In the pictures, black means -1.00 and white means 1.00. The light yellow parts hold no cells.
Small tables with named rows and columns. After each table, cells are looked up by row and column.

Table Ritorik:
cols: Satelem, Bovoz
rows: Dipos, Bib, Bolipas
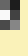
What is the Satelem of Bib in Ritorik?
0.95
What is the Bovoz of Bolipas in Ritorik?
0.05
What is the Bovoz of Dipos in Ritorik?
-0.77
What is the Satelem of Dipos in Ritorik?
-0.20
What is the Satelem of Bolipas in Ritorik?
-0.42
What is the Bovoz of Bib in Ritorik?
-0.48

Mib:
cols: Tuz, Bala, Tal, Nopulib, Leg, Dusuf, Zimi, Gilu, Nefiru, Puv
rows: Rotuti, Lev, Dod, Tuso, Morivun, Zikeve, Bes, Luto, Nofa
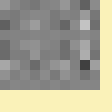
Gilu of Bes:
0.01
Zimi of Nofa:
0.00
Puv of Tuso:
0.03
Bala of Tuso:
0.03
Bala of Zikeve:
-0.01
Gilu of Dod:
0.09
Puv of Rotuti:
0.09
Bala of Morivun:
0.02
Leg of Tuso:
0.03
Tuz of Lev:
-0.01
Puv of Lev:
-0.07

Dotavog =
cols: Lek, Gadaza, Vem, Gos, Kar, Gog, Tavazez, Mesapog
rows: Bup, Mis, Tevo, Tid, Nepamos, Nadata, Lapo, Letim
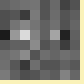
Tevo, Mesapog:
-0.21
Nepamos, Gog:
-0.23
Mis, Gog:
-0.15
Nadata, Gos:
-0.34
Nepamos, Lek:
-0.33
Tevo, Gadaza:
-0.09
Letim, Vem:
-0.39
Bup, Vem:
-0.11
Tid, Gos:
0.02
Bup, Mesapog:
-0.36
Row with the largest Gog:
Tid

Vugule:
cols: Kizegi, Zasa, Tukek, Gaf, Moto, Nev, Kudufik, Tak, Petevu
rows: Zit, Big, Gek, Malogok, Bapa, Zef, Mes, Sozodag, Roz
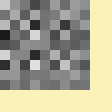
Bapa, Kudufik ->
-0.15
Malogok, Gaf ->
0.67
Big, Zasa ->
0.33
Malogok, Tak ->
-0.25
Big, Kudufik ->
0.34
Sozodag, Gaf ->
-0.04

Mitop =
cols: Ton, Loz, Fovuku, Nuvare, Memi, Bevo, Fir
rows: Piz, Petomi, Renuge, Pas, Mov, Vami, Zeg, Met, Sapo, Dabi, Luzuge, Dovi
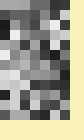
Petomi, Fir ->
0.61
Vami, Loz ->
0.06
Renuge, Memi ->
0.37
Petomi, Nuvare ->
-0.37
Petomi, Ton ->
-0.40
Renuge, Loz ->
0.20
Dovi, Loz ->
0.33
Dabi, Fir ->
-0.54
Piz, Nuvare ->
-0.17
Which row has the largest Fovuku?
Sapo

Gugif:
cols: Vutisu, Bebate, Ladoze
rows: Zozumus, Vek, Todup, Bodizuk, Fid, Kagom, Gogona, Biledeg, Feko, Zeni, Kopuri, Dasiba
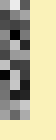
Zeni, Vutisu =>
-0.09
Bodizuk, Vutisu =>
0.10
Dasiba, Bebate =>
-0.19
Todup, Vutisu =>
-0.40
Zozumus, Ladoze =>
-0.30
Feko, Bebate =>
0.55
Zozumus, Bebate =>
0.84
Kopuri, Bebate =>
0.28
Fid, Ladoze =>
-0.72
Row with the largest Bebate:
Zozumus

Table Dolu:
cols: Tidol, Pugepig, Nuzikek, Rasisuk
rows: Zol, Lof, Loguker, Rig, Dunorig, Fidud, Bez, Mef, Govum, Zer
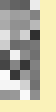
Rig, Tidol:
0.78
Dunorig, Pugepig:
-0.16
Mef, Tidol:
0.96
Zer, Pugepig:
0.19
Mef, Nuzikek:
0.20
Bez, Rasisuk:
0.01

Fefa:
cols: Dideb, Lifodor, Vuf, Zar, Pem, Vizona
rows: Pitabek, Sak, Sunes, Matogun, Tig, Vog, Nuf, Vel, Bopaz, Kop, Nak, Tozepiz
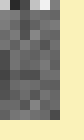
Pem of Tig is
-0.33
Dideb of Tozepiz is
-0.24
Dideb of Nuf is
-0.40
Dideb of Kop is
-0.36
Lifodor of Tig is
-0.23
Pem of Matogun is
-0.18
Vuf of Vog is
-0.19
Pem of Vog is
-0.14

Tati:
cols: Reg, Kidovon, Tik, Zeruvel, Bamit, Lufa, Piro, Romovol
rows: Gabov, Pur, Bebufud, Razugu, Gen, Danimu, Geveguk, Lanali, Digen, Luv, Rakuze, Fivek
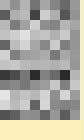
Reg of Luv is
0.79
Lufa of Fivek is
0.18
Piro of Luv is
0.66
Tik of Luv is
0.52
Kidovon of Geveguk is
0.56
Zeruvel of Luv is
0.44
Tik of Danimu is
0.24
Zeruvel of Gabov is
-0.09
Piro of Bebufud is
0.42
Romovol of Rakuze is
0.05

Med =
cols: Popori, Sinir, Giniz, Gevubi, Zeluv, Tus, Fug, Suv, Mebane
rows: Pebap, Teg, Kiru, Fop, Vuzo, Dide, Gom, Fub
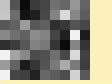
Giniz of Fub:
-0.50
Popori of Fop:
0.07
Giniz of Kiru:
0.22
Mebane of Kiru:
-0.45
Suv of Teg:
0.05
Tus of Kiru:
-0.63
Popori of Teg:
0.55
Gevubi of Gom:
-0.58
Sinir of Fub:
-0.46
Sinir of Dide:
0.28
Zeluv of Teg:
-0.44
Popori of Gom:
0.21
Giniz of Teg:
-0.85
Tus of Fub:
-0.29
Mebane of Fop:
-0.78

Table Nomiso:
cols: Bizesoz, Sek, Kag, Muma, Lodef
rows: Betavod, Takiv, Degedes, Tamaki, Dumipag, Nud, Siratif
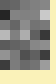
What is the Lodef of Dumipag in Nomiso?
0.11
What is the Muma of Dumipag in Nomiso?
0.06
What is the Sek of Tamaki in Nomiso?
0.00
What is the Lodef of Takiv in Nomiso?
0.58
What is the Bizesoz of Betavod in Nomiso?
-0.25
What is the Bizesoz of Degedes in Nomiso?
-0.05
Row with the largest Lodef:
Takiv

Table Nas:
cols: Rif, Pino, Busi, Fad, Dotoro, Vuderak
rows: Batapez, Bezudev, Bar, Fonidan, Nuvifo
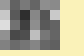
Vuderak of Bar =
-0.22
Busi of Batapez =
-0.05
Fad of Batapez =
-0.21
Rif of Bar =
0.73
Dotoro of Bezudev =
-0.33
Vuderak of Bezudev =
0.58
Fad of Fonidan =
0.49
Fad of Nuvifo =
0.04
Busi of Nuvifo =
-0.08
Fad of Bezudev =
0.06
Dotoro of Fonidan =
-0.07
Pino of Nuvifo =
-0.16
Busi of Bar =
-0.50
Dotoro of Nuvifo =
-0.19
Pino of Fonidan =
-0.43
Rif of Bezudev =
0.57
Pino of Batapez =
-0.23

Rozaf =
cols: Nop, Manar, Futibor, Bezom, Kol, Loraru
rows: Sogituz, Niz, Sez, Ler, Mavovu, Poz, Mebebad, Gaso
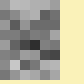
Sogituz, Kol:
0.37
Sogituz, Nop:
0.21
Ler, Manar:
-0.03
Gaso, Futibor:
0.40
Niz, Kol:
-0.25
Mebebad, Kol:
0.37
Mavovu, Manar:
-0.22
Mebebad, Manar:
0.56
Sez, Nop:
0.19
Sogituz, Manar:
0.46
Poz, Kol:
-0.39
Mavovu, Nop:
0.22
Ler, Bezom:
-0.03
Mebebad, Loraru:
0.43
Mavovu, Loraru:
-0.06
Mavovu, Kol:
0.00
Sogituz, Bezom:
0.38
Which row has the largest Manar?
Mebebad

